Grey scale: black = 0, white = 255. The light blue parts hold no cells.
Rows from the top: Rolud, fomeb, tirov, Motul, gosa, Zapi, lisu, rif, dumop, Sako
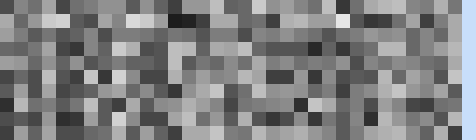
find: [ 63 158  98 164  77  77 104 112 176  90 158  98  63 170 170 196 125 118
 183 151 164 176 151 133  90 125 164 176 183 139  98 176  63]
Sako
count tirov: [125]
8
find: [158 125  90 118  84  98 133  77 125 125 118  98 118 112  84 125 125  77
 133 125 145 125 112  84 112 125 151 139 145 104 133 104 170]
tirov
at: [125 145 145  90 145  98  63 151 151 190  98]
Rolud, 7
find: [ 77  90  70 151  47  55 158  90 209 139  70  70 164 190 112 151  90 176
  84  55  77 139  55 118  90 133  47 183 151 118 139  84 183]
dumop

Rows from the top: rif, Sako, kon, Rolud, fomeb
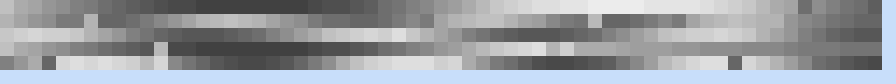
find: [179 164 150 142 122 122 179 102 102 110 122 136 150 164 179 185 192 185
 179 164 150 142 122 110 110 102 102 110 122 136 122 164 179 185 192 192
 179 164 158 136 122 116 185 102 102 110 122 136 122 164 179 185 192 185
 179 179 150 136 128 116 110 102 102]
Sako
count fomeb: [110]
2
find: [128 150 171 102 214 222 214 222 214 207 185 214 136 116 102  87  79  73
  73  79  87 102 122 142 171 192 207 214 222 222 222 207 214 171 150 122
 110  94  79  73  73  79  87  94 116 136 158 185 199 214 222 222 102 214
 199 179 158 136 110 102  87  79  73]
fomeb
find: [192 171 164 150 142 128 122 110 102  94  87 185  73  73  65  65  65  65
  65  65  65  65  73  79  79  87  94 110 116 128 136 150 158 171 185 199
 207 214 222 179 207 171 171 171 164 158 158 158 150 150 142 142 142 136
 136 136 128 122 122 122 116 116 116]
Rolud
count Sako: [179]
9

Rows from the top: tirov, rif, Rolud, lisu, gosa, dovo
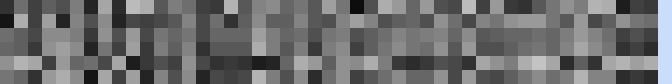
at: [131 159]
rif, 25
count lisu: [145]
2
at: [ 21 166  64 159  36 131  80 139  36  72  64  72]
dovo, 7

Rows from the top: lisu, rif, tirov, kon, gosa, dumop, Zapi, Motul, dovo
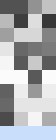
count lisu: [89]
0
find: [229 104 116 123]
kon
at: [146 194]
lisu, 3
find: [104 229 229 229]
Motul
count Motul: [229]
3
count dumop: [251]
3
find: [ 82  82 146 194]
lisu

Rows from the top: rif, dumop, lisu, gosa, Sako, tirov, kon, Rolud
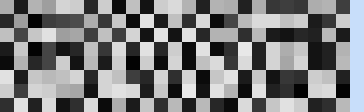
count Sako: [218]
2
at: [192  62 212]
lisu, 8
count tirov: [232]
0
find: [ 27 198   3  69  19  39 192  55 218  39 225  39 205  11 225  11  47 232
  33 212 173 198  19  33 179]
gosa
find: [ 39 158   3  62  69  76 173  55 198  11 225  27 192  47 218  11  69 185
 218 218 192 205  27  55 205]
dumop
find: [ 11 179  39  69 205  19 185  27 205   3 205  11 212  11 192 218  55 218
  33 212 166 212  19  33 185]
Sako

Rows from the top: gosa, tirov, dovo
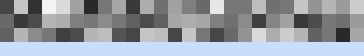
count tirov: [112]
2
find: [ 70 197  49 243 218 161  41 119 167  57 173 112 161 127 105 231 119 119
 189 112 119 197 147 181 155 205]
gosa
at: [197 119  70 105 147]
dovo, 14
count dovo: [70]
3
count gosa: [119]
4
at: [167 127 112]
tirov, 15

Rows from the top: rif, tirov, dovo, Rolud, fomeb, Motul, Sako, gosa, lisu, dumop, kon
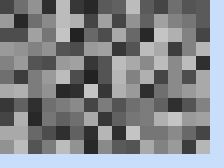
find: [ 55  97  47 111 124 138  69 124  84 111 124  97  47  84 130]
gosa
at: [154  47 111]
Sako, 10
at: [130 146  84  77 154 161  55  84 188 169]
Rolud, 3
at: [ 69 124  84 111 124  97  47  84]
gosa, 7

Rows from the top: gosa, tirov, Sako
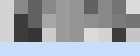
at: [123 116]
tirov, 9
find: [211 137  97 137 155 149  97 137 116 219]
gosa
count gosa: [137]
3
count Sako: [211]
2
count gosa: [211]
1

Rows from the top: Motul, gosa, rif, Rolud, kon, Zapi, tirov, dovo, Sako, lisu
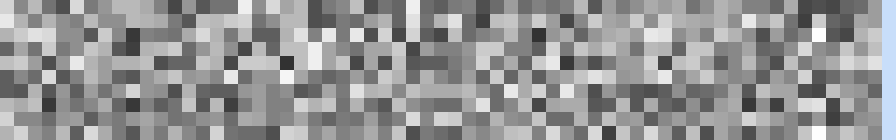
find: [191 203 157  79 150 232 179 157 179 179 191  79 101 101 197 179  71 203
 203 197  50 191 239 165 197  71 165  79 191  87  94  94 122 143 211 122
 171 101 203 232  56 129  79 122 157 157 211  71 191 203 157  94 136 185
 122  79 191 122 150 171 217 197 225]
kon
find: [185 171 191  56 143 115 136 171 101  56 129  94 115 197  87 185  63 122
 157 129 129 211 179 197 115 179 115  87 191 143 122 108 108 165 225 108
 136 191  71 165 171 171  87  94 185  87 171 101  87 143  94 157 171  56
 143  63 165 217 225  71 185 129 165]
dovo
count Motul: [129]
6
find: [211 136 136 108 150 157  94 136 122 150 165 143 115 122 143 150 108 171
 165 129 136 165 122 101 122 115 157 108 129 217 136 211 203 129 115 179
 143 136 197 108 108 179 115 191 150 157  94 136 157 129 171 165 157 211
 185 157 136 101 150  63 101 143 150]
Sako

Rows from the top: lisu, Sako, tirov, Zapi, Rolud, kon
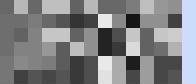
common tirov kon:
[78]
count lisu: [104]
4
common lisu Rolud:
[124]
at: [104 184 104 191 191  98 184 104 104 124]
lisu, 1
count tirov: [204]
1
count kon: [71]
3

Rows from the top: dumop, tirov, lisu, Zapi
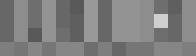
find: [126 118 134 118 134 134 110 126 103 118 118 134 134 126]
Zapi
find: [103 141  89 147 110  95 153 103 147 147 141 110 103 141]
lisu
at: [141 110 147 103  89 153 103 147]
dumop, 2

